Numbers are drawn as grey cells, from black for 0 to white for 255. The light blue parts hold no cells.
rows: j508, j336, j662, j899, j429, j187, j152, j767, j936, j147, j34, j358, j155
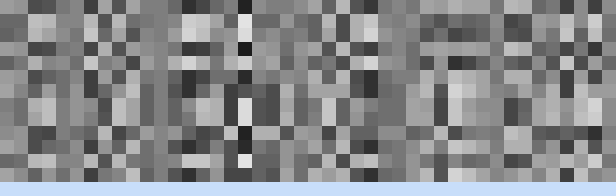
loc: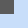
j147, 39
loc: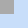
j155, 38
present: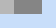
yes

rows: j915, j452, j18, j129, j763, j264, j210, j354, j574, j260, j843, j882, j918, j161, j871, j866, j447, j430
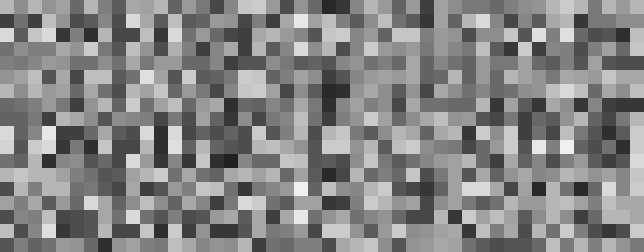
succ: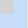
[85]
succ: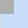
[127]

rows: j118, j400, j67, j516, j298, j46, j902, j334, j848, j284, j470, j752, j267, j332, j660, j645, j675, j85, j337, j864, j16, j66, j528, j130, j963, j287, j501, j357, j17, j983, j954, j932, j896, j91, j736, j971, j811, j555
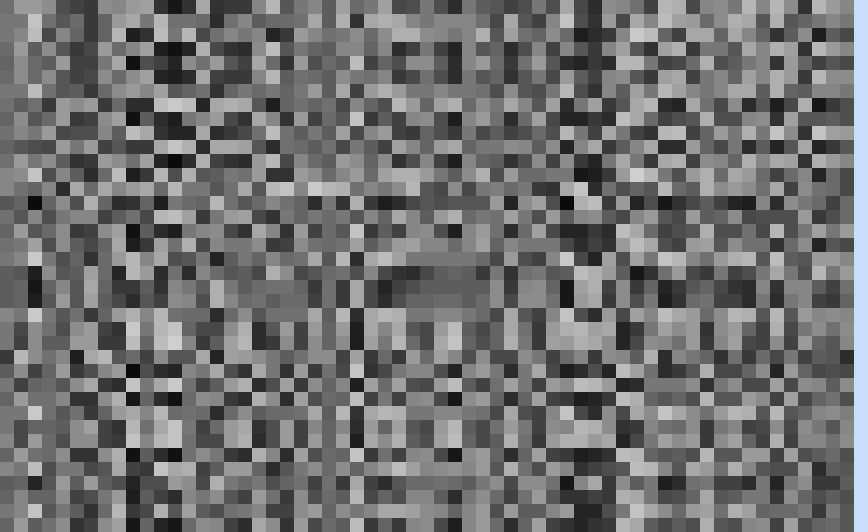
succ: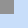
[134]
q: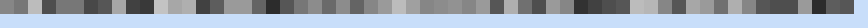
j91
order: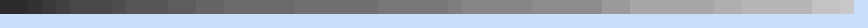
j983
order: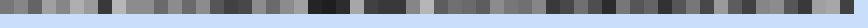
j46

